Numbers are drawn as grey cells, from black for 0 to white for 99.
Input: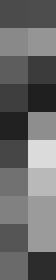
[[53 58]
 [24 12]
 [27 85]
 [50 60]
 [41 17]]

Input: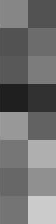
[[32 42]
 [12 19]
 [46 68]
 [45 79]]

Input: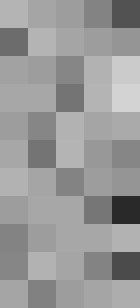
[[42 70 64 61 58]
 [65 65 45 70 82]
 [65 45 70 59 52]
 [61 65 65 46 16]
 [52 69 64 51 29]]

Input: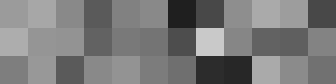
[[67 58 57 38 47 45 30 78 52 38 37 51]]

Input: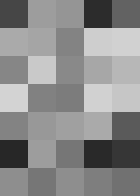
[[66 64 51 80 81]
 [82 50 48 81 77]
 [15 61 46 16 21]]

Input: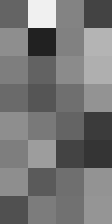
[[55 13 50 70]
 [41 33 43 57]
 [49 61 26 20]
 [31 48 44 58]]
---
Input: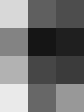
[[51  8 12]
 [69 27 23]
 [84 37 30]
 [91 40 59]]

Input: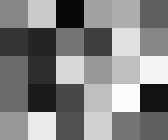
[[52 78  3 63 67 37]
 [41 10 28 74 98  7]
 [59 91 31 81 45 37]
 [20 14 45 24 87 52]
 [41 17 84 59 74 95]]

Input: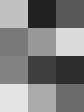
[[51 24 17]
 [75 13 34]
 [88 66 41]
 [47 59 85]]

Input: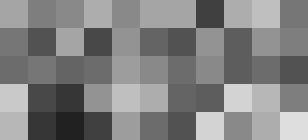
[[71 21 13 25 61 42 32 82 53 67 86]
 [78 28 21 57 74 67 39 36 82 71 49]
 [42 46 39 42 61 53 42 53 36 42 32]
 [64 49 53 67 53 64 64 25 67 74 46]
 [46 32 64 28 57 39 32 57 36 57 49]]

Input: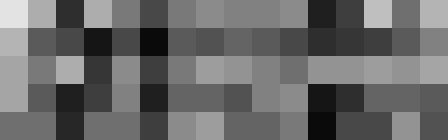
[[64 35 12 24 50 12 39 39 32 50 54  8 18 39 39 35]
 [43 43 15 43 43 24 54 61 39 39 47  4 28 28 57 32]
 [88 67 18 67 47 28 47 54 50 50 54 12 24 74 43 70]
 [70 35 28  8 28  4 35 32 39 35 28 18 21 24 35 50]
 [64 47 67 21 54 24 47 61 57 50 43 57 57 61 57 64]]

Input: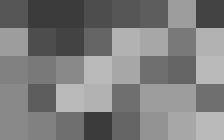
[[33 23 23 30 33 36 61 26]
 [61 30 26 39 69 65 47 69]
 [53 50 43 23 39 57 65 72]
 [50 47 53 72 65 43 39 72]
 [53 36 72 69 43 61 61 43]]
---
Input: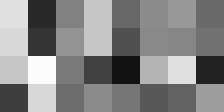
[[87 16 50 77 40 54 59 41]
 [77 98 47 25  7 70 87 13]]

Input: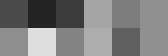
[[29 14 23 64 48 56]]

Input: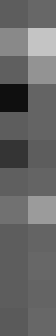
[[36 40]
 [37 57]
 [36 39]
 [37 39]
 [36 39]
 [36 39]]

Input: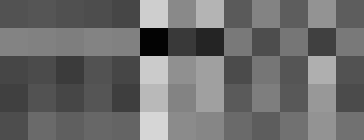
[[32 33 31 30 27 80 53 70 35 51 36 57 36]
 [27 29 23 32 27 79 56 62 29 46 33 68 32]
 [30 41 37 40 39 83 54 52 41 36 44 57 44]]

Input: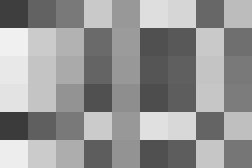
[[24 38 47 78 59 86 83 40 73]
 [90 76 66 39 59 33 37 76 47]
 [23 37 47 79 59 87 84 39 74]]

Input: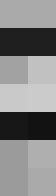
[[66 66]
 [63 75]
 [ 9  7]
 [60 66]]

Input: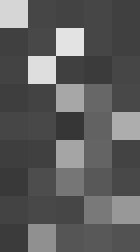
[[83 27 26 27 25]
 [26 86 25 23 27]
 [27 28 21 38 67]
 [22 30 46 34 28]
 [23 56 33 34 32]]
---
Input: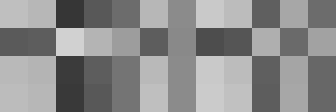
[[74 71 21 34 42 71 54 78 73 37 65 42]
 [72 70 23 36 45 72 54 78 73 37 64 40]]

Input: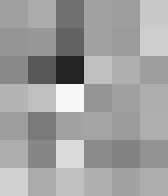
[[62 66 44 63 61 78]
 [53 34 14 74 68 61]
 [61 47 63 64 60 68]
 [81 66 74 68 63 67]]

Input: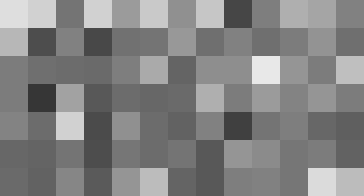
[[86 81 45 81 60 78 56 77 27 49 68 64 50]
 [48 43 42 41 49 66 39 55 55 90 58 48 74]
 [51 42 81 29 56 42 38 50 25 45 49 40 37]
 [41 38 52 35 58 73 39 34 49 50 46 85 73]]

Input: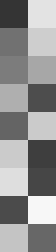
[[20 88]
 [48 65]
 [39 79]
 [86 27]
 [76 40]]

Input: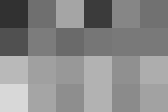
[[19 43 64 23 52 44]
 [72 62 59 69 56 67]]

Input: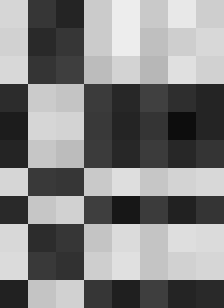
[[83 21 14 79 92 78 90 80]
 [84 20 24 73 82 71 87 81]
 [11 83 82 22 14 20  5 14]
 [83 22 21 78 86 77 82 84]
 [84 17 21 76 85 76 86 85]
 [13 76 81 21 12 24 14 16]]

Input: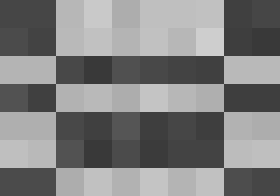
[[27 27 71 78 67 74 74 75 25 27]
 [70 70 28 22 31 28 26 25 72 72]
 [68 68 28 25 33 24 27 24 69 67]
 [29 29 67 75 69 76 70 75 30 27]]
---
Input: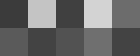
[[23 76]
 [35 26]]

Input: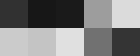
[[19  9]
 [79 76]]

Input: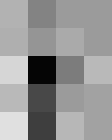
[[69 51]
 [68 58]]

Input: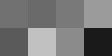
[[44 41]
 [35 75]]

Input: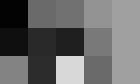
[[ 1 41]
 [ 6 16]]

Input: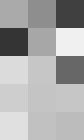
[[66 55]
 [20 65]]

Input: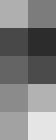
[[68 48]
 [28 17]]
